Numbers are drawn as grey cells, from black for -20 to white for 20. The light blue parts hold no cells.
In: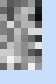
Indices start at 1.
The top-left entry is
4
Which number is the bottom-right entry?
4
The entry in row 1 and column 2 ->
-6
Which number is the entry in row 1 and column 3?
-4
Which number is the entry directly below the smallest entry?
-8
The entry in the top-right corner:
-12
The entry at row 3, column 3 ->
6
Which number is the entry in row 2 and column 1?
-4
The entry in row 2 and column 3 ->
2
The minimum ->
-18

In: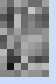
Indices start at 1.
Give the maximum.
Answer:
11
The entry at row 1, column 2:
-3
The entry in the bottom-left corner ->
1
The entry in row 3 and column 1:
-7
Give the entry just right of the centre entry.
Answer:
7
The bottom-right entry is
-1
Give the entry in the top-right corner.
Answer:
5
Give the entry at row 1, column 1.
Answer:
3
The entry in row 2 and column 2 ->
-9
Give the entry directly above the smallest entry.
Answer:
-11
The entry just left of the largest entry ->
-5
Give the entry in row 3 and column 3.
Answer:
9
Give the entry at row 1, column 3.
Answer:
7
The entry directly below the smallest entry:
1
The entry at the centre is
5
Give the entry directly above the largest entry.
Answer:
-3
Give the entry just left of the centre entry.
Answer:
1
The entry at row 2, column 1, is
1
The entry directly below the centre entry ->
7

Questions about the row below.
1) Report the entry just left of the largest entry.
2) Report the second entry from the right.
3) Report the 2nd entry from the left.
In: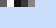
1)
-5
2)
-11
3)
19

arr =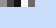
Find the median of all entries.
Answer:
-3
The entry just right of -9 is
-17

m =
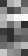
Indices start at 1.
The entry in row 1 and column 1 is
-11
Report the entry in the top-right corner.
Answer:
-5
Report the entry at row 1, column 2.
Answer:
7
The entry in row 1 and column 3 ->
11
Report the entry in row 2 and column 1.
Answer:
3

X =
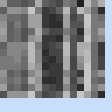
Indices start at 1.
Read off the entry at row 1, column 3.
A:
-5
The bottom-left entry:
-7
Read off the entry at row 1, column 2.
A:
-5
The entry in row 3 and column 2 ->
-3
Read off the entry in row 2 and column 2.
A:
3
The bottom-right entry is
-13
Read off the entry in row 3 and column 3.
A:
-3
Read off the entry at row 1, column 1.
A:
5
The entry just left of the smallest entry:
-3
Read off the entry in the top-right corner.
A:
7
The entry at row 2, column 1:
-5
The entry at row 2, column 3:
3
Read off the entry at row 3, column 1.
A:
1
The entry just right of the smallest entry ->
9
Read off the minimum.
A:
-15

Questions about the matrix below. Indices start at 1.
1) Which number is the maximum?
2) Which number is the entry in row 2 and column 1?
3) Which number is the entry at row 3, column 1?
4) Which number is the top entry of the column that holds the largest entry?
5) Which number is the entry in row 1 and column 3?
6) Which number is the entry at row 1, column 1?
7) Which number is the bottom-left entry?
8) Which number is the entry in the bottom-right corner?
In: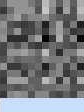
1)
11
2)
-11
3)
-3
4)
9
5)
3
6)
-5
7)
-11
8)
1
